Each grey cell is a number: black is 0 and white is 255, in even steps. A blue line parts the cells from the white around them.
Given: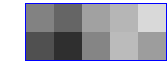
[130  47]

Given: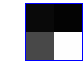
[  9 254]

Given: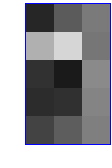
[ 38 214 138]

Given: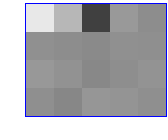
[232 141 136 148]

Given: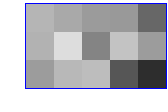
[181 221 189]

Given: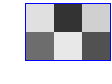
[224 232]
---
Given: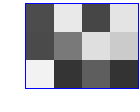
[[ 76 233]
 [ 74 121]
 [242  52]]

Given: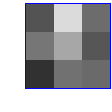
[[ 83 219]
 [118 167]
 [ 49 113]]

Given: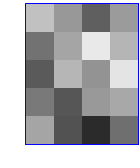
[[193 152]
 [114 165]
 [ 90 182]]

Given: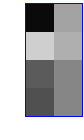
[[ 10 163]
 [207 175]
 [ 91 134]]

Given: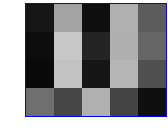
[[ 22 163]
 [ 13 199]
 [ 10 194]]

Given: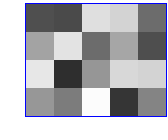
[[ 79  74]
 [163 227]
 [231  46]]

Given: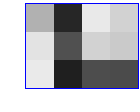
[[177  38]
 [227  80]
 [234  31]]

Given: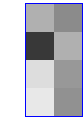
[[176 139]
 [ 56 176]
 [221 152]]

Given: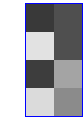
[[ 57  79]
 [226  79]
 [ 61 164]]
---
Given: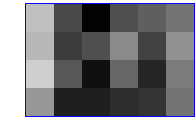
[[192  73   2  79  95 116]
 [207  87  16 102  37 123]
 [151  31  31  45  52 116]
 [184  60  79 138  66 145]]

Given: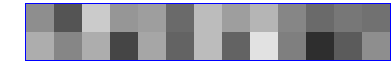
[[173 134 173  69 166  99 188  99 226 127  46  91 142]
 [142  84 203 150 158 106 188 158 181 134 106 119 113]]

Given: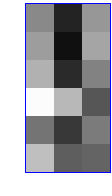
[[252 184  86]
 [191  94 100]
 [116  56 123]
 [177  42 130]
 [137  35 151]
 [157  16 165]]

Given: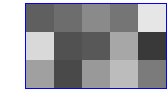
[[217  81  88 167  57]
 [ 95 109 138 117 230]
 [160  73 153 188 123]]

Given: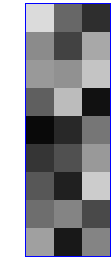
[[ 95 188  17]
 [219 103  46]
 [110 132  73]
 [  9  40 118]
 [160  24 132]
 [ 53  80 153]
 [139  66 168]
 [153 145 196]
 [ 87  32 204]]

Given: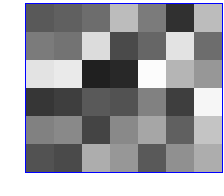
[[227 234  32  40 252 181 151]
 [129 137  68 137 166  96 196]
 [ 54  62  89  82 129  62 246]
 [ 89  96 109 188 123  48 188]
 [ 82  74 173 151  89 144 173]
 [123 115 220  74 102 227 109]]

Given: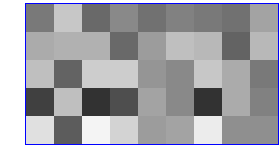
[[ 64 191  50  78 163 137  50 171 129]
 [121 199 105 137 113 129 121 113 163]
 [171 177 177 105 156 191 184  99 184]
 [191  99 205 205 149 137 199 171 121]
 [224  92 244 211 156 163 236 143 143]]

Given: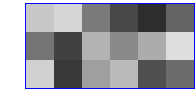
[[200 214 123  71  45 100]
 [208  57 159 186  79 108]
 [116  65 179 138 172 222]]
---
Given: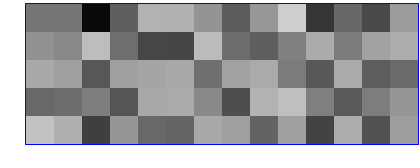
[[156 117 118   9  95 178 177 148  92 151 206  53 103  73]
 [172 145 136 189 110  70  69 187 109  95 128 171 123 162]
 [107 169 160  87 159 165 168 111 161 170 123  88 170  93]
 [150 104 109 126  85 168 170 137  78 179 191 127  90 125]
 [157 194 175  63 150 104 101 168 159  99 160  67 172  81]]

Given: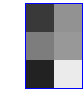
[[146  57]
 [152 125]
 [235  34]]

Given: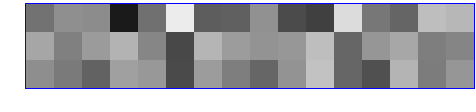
[[183 114 143 140  26 112 236  93  96 145  75  64 220 119 101 190]
 [133 166 128 155 179 134  72 181 156 147 151 190 102 150 167 126]
 [150 142 122  98 160 152  74 156 126 102 147 194 102  80 180 124]]

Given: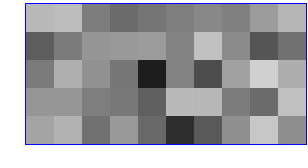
[[181 185 189 125 107 117 126 136 128 155]
 [113  93 123 149 153 155 131 192 139  85]
 [174 123 175 145 119  29 131  77 161 208]
 [192 150 150 126 120  96 185 183 124 107]
 [142 164 178 113 153 104  46  89 143 199]]

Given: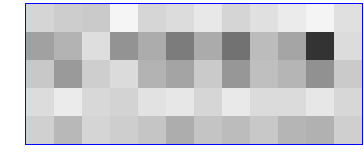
[[224 213 205 202 245 214 220 232 213 224 235 244]
 [220 161 179 222 147 172 124 171 114 188 165  51]
 [202 200 154 206 219 179 164 202 151 191 181 145]
 [215 220 235 216 211 226 231 214 233 219 219 231]
 [207 208 184 213 206 197 173 196 188 200 181 177]]

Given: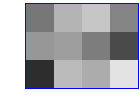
[[132 119 180 198]
 [ 74 151 158 125]
 [227  45 187 172]]

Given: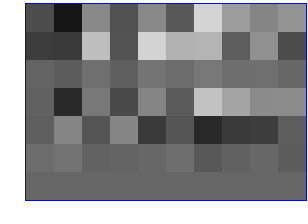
[[148  76  22 137  81 137  88 212 157 133]
 [ 76  60  57 190  83 211 177 180  93 144]
 [103  99  92 111  95 116 108 120 110 111]
 [140  97  41 120  73 132  91 194 164 139]
 [ 93  95 132  84 133  57  85  41  58  61]
 [ 92 109 115  98 100 103 110  88  97 103]
 [102 102 102 102 102 102 102 102 102 102]]
